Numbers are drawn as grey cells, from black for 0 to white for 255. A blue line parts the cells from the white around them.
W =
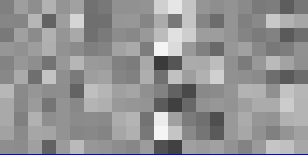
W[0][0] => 128
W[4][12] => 85
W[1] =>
[134, 133, 182, 99, 158, 213, 111, 112, 150, 151, 133, 171, 120, 197, 133, 108, 148, 128, 137, 200, 178, 166]
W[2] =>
[121, 160, 139, 177, 149, 169, 112, 122, 140, 136, 153, 188, 225, 206, 157, 157, 148, 132, 123, 130, 90, 110]
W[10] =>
[142, 140, 160, 98, 155, 186, 151, 148, 141, 135, 156, 81, 65, 160, 155, 161, 146, 131, 154, 197, 192, 167]
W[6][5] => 99
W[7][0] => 169
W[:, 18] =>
[122, 137, 123, 136, 152, 139, 177, 171, 150, 145, 154]
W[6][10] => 144
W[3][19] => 120
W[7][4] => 147
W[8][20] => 177
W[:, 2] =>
[142, 182, 139, 157, 142, 111, 150, 155, 177, 166, 160]
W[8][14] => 112
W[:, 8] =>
[145, 150, 140, 162, 129, 133, 160, 153, 172, 166, 141]
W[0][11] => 208
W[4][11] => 58
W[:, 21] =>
[118, 166, 110, 145, 144, 108, 182, 180, 180, 161, 167]
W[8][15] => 79
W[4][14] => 170
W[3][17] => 161
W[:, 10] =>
[147, 133, 153, 125, 169, 174, 144, 148, 115, 120, 156]
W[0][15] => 142
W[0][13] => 196
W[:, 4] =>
[148, 158, 149, 146, 152, 143, 142, 147, 147, 147, 155]
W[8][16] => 153
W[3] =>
[150, 145, 157, 175, 146, 139, 127, 131, 162, 170, 125, 244, 219, 153, 128, 105, 151, 161, 136, 120, 125, 145]
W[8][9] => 180

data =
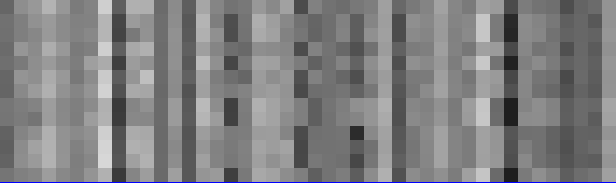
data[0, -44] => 102
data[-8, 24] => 103
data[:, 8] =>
[95, 70, 68, 95, 63, 93, 81, 58, 60, 81, 83, 86, 58]
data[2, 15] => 144
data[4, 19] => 160
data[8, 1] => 123
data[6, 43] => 148
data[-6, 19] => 163
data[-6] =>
[118, 125, 131, 157, 136, 127, 139, 176, 58, 133, 145, 107, 155, 89, 186, 141, 64, 125, 176, 163, 149, 127, 95, 116, 126, 144, 149, 175, 81, 134, 129, 145, 122, 157, 197, 106, 31, 132, 142, 130, 94, 107, 104, 165]
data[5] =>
[102, 148, 143, 171, 152, 120, 140, 202, 93, 149, 191, 107, 140, 97, 162, 125, 110, 102, 156, 142, 151, 81, 129, 114, 103, 79, 135, 156, 94, 122, 123, 159, 132, 118, 161, 154, 72, 136, 117, 112, 74, 106, 93, 147]
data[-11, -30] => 176
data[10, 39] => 98
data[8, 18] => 171
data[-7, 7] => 210
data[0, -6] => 115
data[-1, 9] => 133
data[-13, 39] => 111
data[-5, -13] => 149
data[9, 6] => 145
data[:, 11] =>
[107, 110, 110, 108, 109, 107, 105, 107, 107, 106, 106, 107, 106]
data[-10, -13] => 159
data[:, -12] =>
[134, 132, 129, 130, 125, 132, 133, 122, 123, 132, 132, 132, 124]
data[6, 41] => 100
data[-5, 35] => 108
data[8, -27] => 123
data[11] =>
[99, 142, 154, 178, 148, 126, 135, 215, 86, 160, 177, 107, 141, 88, 160, 131, 120, 128, 159, 145, 156, 72, 120, 115, 112, 71, 118, 164, 96, 120, 134, 163, 132, 124, 160, 151, 79, 137, 113, 103, 84, 96, 93, 149]
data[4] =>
[111, 122, 142, 154, 138, 125, 159, 171, 63, 156, 145, 109, 145, 89, 187, 144, 70, 120, 162, 160, 139, 124, 97, 113, 131, 99, 142, 164, 79, 144, 137, 152, 125, 149, 200, 115, 34, 128, 139, 123, 97, 105, 96, 150]
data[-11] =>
[112, 127, 135, 153, 139, 130, 136, 181, 68, 121, 146, 110, 145, 90, 176, 144, 77, 115, 170, 161, 130, 118, 100, 111, 131, 94, 144, 160, 76, 138, 133, 154, 129, 138, 198, 122, 38, 139, 134, 114, 99, 103, 99, 150]
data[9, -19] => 44
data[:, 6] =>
[131, 130, 136, 127, 159, 140, 148, 139, 157, 145, 140, 135, 148]
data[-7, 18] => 153
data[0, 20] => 161
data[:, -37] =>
[207, 181, 181, 207, 171, 202, 210, 176, 178, 207, 212, 215, 177]
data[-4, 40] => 84

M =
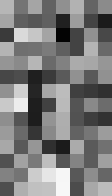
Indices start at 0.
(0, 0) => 182
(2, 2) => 198
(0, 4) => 144
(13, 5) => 76
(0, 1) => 116
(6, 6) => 57
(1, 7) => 27
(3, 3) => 123
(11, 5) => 132
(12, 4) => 246
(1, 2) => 86
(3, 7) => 105
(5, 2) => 31
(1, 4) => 32
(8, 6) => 62
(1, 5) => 157
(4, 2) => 182
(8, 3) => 147
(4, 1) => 138
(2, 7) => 72
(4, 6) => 167
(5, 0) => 71
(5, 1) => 77
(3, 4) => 95
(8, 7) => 50
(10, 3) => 48
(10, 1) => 89
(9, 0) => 155
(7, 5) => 84
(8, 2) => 29
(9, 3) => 137

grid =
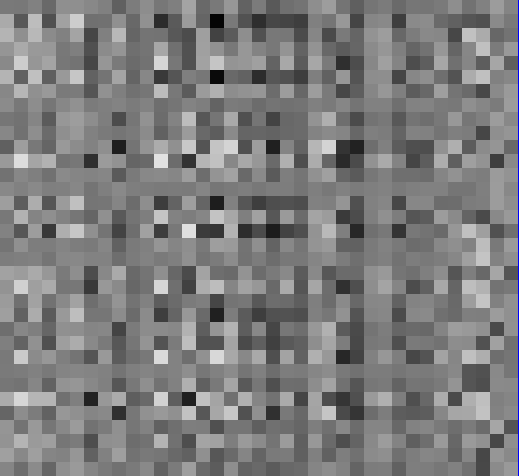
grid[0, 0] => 121
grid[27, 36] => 137
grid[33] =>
[133, 109, 139, 102, 143, 154, 133, 122, 113, 122, 137, 98, 123, 158, 106, 92, 142, 99, 105, 91, 104, 107, 133, 141, 130, 100, 124, 125, 97, 126, 125, 119, 129, 113, 72, 139, 153]
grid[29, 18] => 144
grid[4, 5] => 115
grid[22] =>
[159, 97, 172, 91, 153, 190, 118, 118, 140, 107, 139, 62, 101, 152, 106, 32, 125, 91, 62, 81, 82, 78, 128, 119, 146, 84, 132, 135, 75, 136, 138, 112, 106, 127, 126, 156, 144]
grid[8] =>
[118, 114, 133, 91, 151, 157, 141, 126, 76, 118, 146, 108, 131, 189, 87, 117, 169, 80, 117, 67, 104, 107, 147, 175, 110, 75, 115, 120, 88, 116, 110, 120, 152, 118, 127, 156, 136]
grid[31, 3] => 159
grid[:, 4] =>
[143, 161, 129, 120, 119, 153, 122, 135, 151, 143, 153, 115, 138, 128, 155, 130, 174, 132, 135, 122, 118, 137, 153, 144, 158, 127, 132, 147, 112, 151, 136, 118, 130, 143]
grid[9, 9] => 122
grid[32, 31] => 131
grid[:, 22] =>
[142, 128, 134, 147, 167, 127, 157, 128, 147, 131, 182, 172, 145, 127, 129, 164, 147, 148, 133, 137, 166, 127, 128, 152, 142, 176, 134, 141, 165, 163, 126, 152, 128, 133]
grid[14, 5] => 192
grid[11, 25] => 75
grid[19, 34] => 104
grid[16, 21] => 79
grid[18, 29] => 125
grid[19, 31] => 141
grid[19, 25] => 107
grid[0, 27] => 123
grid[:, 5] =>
[143, 205, 164, 127, 115, 198, 123, 145, 157, 153, 140, 119, 133, 135, 192, 118, 199, 125, 136, 142, 119, 162, 190, 142, 172, 116, 134, 150, 127, 144, 155, 123, 150, 154]
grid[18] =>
[125, 127, 129, 117, 135, 136, 130, 130, 110, 123, 130, 122, 127, 144, 116, 123, 140, 114, 124, 109, 120, 120, 133, 141, 124, 111, 123, 128, 114, 125, 121, 125, 135, 160, 196, 130, 143]
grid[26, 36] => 118
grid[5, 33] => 172
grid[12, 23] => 160
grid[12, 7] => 134
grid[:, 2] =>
[129, 189, 184, 153, 150, 192, 144, 141, 133, 142, 120, 165, 127, 137, 173, 132, 157, 125, 129, 170, 159, 162, 172, 127, 145, 139, 129, 134, 181, 124, 153, 154, 159, 139]
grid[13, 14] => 133
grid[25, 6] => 85
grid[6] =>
[135, 182, 144, 153, 122, 123, 85, 145, 127, 113, 118, 188, 120, 91, 155, 176, 141, 146, 150, 108, 156, 103, 157, 122, 71, 94, 134, 151, 127, 92, 104, 159, 116, 106, 72, 138, 154]
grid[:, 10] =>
[141, 145, 116, 116, 114, 135, 118, 130, 146, 139, 148, 105, 136, 124, 142, 126, 161, 128, 130, 116, 114, 129, 139, 140, 148, 120, 132, 143, 105, 145, 130, 114, 121, 137]
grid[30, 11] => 97
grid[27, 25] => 85

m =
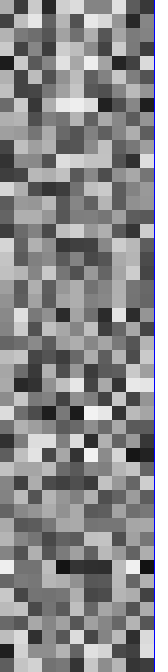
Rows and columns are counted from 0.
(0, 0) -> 174
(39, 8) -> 153
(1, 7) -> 215
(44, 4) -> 161
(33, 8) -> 181
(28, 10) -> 149
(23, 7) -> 62
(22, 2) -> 121
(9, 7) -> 95
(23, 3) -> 192
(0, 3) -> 40
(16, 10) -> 205
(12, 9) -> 168
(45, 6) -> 71
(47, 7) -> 141
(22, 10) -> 149
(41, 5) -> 145
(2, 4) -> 162
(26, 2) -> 57
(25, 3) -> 84
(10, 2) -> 159
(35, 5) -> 128
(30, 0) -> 113
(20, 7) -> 133
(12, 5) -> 89
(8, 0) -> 175
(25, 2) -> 70
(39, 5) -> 160
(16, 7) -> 175
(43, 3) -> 116
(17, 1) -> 99
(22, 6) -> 112
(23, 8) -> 102
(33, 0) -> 194
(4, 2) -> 89
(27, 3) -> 145
